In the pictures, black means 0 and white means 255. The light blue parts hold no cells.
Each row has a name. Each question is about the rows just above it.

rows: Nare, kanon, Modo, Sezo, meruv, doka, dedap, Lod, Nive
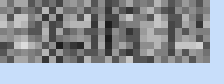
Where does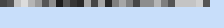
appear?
dedap
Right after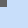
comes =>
[85]

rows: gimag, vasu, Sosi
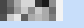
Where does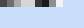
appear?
gimag
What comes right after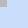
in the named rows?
[170]
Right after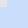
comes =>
[96]

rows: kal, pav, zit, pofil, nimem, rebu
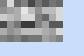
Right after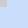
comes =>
[188]
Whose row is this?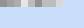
pav
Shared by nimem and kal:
[216]

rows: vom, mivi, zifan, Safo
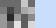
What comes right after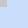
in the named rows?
[107]
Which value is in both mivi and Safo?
[107]
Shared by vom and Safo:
[107]
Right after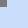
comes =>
[69]
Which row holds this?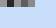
zifan
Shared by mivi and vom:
[107]

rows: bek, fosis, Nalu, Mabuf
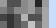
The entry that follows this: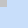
[108]
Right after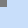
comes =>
[96]
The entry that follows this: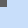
[138]
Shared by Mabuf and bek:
[81]
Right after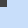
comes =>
[52]
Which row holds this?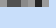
bek

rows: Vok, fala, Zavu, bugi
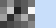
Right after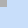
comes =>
[102]
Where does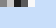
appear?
fala
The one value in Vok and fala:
[90]
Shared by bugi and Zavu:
[102]
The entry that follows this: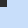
[116]

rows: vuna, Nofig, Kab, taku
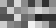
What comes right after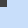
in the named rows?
[154]
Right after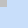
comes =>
[168]
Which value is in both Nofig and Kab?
[217]
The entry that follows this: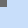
[123]
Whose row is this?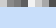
taku

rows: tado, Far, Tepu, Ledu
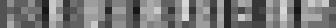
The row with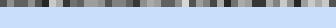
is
tado
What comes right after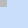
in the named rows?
[170]

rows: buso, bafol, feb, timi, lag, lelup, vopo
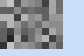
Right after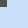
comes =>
[151]
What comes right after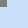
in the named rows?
[65]
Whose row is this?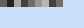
lelup
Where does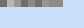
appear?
timi

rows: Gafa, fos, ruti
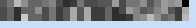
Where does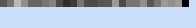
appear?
Gafa
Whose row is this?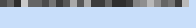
ruti
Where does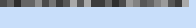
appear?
fos

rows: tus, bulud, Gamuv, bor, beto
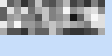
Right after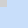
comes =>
[223]
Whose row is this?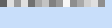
bulud
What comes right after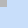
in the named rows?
[67]
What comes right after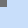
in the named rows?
[169]

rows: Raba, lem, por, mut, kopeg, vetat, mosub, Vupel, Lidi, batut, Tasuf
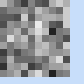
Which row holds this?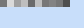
vetat
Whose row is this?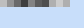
Raba
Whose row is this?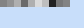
kopeg

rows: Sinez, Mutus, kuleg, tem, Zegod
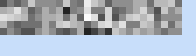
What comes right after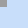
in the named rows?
[173]
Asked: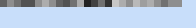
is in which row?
Zegod

